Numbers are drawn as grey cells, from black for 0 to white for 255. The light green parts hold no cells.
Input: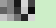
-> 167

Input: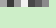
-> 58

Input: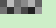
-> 47

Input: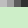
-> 160

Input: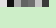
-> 16

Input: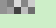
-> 161

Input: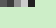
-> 60
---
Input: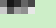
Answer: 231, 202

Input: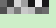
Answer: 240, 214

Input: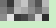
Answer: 225, 211

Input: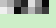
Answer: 239, 223

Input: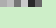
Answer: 202, 190

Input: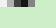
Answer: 242, 175

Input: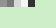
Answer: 244, 216
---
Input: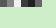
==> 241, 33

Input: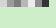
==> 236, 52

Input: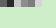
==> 214, 41

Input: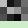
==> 188, 9

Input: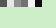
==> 244, 15

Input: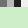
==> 241, 33

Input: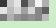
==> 242, 54

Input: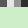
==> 230, 46

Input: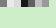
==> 235, 23
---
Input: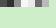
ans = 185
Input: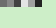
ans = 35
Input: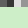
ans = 149
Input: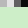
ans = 11
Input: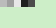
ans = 75
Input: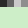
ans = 142
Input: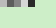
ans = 41
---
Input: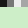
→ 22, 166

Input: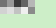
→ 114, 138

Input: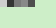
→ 206, 78

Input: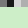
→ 120, 175

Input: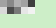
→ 162, 242

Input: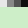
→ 231, 14
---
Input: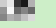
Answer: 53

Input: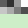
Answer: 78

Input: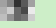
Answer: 73

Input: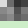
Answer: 65

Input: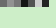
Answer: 35

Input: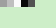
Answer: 82

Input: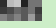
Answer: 46

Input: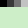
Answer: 57
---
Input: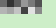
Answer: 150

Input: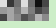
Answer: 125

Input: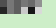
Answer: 119

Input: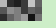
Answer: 58

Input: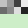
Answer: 150

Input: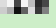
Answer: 189

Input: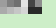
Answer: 227

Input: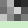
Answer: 151

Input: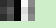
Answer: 5
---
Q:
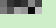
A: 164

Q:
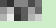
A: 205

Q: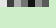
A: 174

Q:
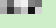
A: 227

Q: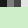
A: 126

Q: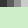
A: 149

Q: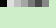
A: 191
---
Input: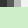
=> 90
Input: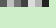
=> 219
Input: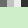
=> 194
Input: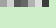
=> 177
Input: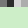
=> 44
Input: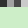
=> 162
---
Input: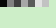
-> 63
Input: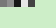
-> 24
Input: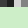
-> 211
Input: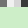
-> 214
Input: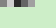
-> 43
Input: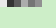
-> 91
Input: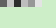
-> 46
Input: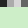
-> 214
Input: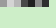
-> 183
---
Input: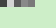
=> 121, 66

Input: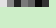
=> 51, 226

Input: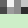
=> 197, 70

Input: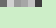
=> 62, 107

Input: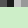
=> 153, 84

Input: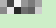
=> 164, 137
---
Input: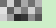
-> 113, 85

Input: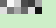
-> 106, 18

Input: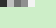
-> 47, 243

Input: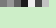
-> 122, 194

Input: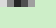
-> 218, 159

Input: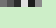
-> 114, 139

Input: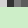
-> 211, 93

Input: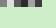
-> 130, 60

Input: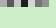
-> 174, 146

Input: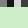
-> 129, 62
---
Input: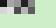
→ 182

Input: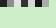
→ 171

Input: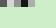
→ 145

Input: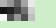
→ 205

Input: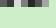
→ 125

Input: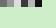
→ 153
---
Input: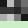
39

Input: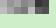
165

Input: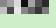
217

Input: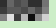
89

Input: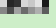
51

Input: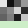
214

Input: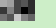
69

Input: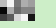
106
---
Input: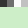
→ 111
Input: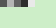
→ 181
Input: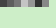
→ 94
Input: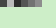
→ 187
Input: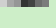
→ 166
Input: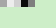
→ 237
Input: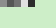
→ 86
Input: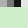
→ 119
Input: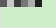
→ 200
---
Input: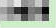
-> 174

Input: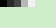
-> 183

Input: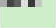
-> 56

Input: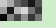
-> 56

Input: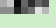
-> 225

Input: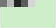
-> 92

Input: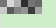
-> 59
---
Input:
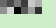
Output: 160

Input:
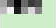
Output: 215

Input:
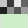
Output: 85

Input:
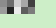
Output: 93

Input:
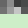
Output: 197

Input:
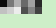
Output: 132
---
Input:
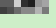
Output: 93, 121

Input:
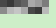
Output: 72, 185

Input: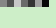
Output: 134, 7

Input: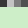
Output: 54, 80

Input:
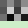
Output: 96, 26

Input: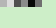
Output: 181, 111

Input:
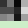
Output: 50, 160

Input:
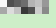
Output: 248, 137

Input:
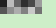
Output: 33, 114

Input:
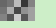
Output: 103, 160
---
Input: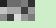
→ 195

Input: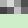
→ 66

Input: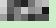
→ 201

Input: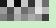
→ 154

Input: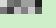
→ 118

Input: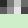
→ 94

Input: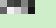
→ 99

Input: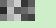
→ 41
